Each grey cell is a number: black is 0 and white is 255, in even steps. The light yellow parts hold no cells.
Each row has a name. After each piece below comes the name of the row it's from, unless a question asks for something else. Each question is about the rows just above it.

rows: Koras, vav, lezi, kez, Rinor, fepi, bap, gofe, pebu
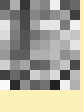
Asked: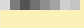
kez
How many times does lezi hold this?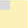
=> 0

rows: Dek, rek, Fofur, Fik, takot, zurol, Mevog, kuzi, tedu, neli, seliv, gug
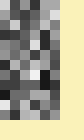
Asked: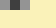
zurol
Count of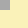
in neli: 2
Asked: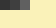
Fik
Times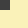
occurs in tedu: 2
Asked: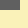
tedu
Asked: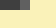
tedu

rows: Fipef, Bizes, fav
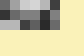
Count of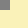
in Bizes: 3
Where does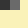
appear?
Bizes
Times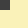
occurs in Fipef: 1
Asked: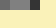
Bizes
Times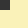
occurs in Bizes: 2
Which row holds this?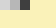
Fipef
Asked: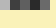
fav

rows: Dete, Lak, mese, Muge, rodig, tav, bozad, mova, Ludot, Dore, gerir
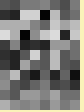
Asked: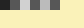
tav
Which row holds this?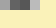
bozad
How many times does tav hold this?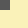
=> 3

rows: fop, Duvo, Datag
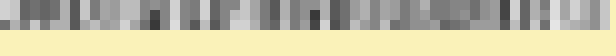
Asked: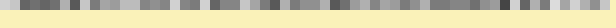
fop
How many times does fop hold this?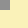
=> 6
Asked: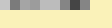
Duvo
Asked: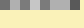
Datag

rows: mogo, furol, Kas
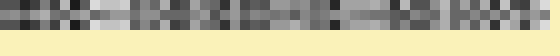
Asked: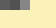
furol
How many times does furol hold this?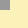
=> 7
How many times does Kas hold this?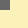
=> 3
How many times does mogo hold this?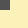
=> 6
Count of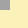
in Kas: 5

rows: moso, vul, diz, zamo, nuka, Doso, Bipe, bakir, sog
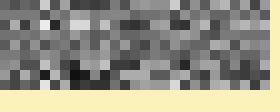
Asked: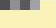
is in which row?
moso
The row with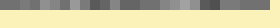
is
zamo
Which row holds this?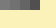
Doso

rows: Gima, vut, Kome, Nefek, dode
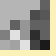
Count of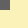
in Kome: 3
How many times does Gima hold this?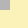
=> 4
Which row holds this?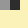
Nefek
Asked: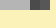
vut
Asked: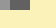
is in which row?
Kome

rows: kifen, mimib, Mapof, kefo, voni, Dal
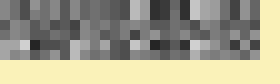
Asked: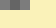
Mapof
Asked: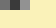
voni
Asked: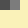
mimib
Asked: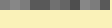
Mapof
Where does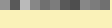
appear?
Dal
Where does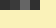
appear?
kifen
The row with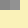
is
Dal

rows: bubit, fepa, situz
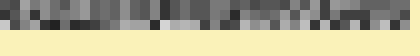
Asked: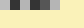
situz
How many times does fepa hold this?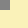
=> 3
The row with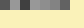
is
bubit
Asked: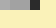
situz
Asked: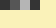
situz
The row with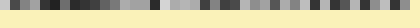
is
situz
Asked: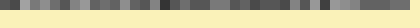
bubit

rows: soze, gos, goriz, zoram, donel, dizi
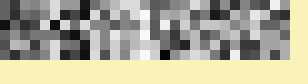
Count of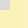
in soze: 4
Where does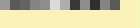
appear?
soze
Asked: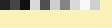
dizi
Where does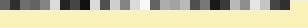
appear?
gos
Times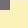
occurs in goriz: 1

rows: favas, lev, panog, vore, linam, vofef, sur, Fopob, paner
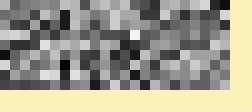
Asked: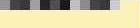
vofef
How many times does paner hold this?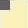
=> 4
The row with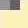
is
vore
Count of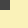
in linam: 1
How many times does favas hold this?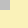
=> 4
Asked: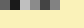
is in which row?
panog

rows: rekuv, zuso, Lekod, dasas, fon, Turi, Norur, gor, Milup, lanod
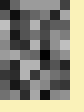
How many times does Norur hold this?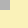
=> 2
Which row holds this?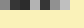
fon
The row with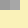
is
Turi
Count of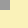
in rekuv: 4

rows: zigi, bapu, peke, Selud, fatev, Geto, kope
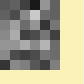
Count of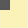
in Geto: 0
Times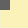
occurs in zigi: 2

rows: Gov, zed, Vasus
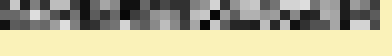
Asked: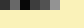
zed
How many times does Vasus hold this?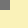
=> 3
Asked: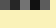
zed
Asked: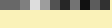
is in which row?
zed

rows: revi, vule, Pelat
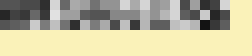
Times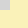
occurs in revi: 5
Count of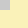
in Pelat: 2
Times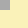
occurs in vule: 0
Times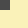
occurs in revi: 3
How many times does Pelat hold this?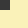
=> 2

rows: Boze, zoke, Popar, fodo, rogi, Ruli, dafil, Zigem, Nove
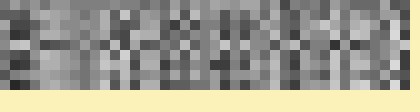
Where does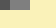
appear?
rogi
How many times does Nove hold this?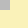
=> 1
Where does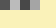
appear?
rogi
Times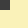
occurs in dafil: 6
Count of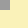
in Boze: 6

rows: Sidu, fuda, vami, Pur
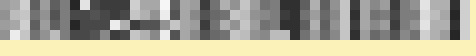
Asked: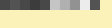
fuda
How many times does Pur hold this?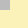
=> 4
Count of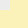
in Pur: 2

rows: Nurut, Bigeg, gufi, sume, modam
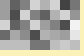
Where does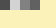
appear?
Bigeg
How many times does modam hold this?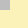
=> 5
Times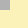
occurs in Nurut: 1
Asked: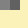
Bigeg
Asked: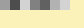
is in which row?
Bigeg
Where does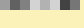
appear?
Nurut
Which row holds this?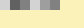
gufi

